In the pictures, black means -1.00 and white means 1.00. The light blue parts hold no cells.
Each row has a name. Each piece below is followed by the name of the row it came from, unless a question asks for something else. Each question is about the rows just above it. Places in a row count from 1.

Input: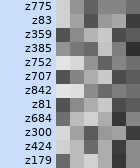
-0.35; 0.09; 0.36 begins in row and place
z81, 1
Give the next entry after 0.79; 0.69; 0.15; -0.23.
0.04
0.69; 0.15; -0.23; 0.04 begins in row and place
z752, 2
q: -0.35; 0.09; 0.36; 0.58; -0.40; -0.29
z81
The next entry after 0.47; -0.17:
0.36
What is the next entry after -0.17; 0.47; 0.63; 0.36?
-0.57

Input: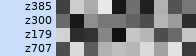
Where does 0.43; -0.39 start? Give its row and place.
z179, 7
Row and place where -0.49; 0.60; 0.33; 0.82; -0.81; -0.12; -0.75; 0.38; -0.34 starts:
z385, 1

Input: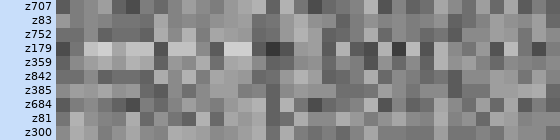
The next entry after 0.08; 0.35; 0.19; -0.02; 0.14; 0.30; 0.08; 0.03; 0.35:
0.03
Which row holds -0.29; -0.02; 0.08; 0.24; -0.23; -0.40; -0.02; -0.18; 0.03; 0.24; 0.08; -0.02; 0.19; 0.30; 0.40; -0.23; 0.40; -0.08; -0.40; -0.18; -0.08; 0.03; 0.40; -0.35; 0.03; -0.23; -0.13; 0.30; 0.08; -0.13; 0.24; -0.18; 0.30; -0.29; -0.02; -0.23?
z707

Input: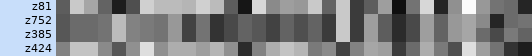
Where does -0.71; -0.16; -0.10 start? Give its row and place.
z752, 32
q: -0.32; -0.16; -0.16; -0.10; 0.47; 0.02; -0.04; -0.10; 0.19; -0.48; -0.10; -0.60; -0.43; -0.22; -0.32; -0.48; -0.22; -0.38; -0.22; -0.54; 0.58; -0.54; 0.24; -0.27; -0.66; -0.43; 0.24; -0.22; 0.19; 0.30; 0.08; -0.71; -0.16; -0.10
z752
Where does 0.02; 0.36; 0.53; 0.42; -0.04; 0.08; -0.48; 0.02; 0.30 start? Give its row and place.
z424, 15
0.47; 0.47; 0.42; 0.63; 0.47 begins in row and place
z81, 8
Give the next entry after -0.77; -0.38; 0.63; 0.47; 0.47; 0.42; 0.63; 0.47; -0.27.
-0.83
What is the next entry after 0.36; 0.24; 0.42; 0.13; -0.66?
0.02

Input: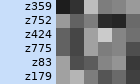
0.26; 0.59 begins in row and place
z424, 3
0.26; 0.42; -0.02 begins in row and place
z179, 1
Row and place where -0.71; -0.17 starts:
z752, 5
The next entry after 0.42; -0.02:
-0.33

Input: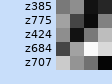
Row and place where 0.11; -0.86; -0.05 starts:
z424, 1
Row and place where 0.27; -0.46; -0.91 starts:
z775, 1
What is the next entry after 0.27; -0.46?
-0.91
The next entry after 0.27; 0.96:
0.70
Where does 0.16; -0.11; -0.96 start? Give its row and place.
z707, 2

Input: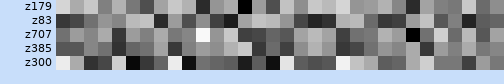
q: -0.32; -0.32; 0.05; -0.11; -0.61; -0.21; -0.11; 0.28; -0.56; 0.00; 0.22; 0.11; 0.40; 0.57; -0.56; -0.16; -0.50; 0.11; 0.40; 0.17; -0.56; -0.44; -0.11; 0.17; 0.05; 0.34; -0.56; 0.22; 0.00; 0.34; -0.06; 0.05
z385
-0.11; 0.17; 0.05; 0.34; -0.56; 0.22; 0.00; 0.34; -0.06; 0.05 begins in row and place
z385, 23
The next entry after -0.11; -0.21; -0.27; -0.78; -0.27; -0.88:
0.79
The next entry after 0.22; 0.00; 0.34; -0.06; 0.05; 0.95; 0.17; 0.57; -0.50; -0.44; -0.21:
-0.32
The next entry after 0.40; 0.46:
-0.16
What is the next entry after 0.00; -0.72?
-0.27

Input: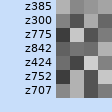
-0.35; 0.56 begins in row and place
z752, 3
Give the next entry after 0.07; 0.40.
-0.35
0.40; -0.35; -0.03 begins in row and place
z707, 2
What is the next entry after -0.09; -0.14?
0.40
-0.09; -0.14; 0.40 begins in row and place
z842, 2
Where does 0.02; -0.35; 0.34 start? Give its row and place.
z300, 1
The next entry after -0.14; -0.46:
0.62

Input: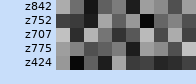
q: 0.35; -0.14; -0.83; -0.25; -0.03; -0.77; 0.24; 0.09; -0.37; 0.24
z842
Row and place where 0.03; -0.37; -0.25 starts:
z775, 2
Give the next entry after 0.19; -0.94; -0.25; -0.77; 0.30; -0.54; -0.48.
-0.71

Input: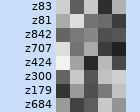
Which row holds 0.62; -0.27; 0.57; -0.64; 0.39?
z83
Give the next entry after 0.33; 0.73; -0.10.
-0.16
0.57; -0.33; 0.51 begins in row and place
z300, 2
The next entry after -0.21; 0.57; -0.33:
0.51
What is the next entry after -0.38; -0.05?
0.51

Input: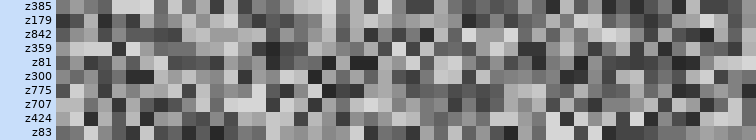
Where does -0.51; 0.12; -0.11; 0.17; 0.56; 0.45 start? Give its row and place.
z424, 21
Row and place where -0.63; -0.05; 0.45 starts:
z359, 44
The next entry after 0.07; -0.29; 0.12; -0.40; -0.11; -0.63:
-0.05
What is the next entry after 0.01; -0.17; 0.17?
0.50
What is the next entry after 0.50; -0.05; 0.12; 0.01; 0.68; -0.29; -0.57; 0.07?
0.62
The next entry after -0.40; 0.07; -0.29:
-0.29
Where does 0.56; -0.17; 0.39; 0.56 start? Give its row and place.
z179, 20

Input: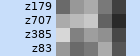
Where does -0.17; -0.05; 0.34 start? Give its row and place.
z83, 2
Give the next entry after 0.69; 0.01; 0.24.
0.13
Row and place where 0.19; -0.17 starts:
z83, 1

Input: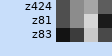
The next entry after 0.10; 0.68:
-0.79
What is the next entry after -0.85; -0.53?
0.58
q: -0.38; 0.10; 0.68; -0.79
z81

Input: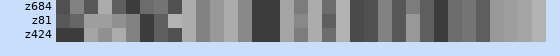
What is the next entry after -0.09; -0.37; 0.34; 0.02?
0.19
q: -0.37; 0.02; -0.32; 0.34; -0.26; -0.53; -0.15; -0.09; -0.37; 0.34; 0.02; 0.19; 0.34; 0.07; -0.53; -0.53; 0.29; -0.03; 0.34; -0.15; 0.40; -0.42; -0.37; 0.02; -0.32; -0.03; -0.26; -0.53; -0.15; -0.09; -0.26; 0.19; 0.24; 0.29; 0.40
z684
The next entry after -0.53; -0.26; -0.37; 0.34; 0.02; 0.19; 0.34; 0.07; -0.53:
-0.53
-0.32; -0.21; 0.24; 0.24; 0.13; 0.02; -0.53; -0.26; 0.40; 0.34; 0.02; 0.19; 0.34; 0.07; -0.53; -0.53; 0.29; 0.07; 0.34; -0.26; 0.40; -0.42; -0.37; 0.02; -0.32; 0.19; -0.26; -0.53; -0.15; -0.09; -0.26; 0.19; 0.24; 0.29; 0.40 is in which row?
z81

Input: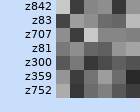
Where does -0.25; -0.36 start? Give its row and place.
z300, 5
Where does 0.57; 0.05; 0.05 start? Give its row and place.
z707, 3
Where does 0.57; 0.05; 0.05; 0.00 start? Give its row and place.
z707, 3
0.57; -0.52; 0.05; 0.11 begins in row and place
z842, 1
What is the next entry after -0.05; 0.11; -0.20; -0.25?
0.17
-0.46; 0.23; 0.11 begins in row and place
z83, 1

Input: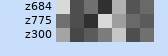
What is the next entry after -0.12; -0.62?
0.39
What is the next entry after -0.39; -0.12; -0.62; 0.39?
-0.34
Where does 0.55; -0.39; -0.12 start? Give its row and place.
z300, 5
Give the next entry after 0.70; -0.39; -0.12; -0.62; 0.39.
-0.34
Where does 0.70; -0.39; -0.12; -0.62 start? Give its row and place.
z684, 1

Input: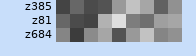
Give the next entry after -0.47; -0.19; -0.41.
-0.35
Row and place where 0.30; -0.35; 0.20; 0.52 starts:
z684, 4
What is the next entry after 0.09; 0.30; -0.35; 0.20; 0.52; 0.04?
0.14

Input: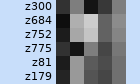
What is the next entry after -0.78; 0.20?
-0.29
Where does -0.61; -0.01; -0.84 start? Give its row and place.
z300, 1

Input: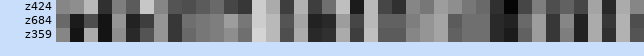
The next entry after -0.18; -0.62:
-0.96
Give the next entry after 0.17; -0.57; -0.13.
-0.07
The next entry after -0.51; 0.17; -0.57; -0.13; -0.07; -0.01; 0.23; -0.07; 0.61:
0.45
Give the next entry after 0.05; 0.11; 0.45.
-0.62
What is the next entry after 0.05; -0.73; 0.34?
-0.57
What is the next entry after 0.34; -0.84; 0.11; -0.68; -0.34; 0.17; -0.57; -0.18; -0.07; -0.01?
0.11
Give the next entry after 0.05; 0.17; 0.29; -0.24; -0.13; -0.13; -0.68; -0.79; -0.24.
0.23

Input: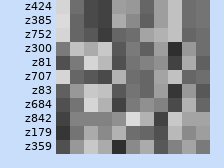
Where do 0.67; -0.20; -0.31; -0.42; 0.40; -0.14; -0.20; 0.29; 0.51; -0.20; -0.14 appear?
z707
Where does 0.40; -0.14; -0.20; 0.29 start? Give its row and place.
z707, 5
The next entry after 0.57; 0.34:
-0.63

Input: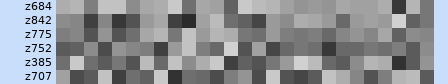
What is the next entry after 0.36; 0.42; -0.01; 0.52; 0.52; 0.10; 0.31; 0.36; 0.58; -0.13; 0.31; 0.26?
-0.24
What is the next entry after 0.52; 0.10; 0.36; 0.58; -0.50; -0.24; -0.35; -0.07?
0.21
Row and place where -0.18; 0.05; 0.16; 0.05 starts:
z775, 20

